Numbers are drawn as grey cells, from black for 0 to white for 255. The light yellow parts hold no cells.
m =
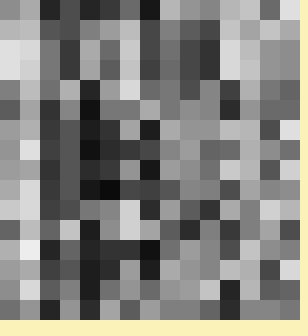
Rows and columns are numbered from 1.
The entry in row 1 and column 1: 141
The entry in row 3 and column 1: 223
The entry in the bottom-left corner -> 112
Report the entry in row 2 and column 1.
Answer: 182
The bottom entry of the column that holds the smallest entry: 164
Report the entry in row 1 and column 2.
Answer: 170
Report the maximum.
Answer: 237
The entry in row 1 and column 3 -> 37
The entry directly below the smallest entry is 133
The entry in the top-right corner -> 223
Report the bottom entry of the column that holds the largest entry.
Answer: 148
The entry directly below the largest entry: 170
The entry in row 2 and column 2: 188
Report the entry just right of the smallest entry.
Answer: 71
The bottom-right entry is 119
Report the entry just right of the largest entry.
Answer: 37
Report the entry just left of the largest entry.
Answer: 176

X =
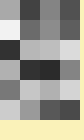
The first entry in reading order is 169
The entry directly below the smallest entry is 177
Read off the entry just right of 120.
198
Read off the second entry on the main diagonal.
107
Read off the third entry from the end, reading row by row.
154
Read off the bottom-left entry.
204
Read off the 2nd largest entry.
219

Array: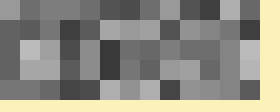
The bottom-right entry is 91
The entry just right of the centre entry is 104
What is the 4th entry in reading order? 125
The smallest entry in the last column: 63
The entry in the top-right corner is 104
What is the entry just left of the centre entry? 57
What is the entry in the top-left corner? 153
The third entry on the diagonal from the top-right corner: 110
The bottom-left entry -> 118
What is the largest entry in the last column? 187

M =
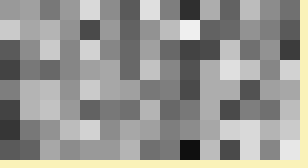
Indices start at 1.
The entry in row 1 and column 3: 120
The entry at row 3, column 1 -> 90
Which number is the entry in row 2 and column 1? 202
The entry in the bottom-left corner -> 90
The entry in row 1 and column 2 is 160
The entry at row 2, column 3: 180
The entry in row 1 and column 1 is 153
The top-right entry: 112
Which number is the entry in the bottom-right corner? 231
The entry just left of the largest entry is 188
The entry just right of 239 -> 98
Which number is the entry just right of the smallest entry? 188
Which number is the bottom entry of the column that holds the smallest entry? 15
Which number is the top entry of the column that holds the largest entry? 47
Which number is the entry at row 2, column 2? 167
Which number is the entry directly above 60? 90

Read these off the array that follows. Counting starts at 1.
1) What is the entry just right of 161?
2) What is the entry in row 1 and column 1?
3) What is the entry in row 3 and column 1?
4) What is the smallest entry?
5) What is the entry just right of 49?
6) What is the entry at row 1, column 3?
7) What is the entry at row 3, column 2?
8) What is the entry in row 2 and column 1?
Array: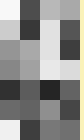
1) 232
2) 248
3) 149
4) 37
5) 92
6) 184
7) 169
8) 204
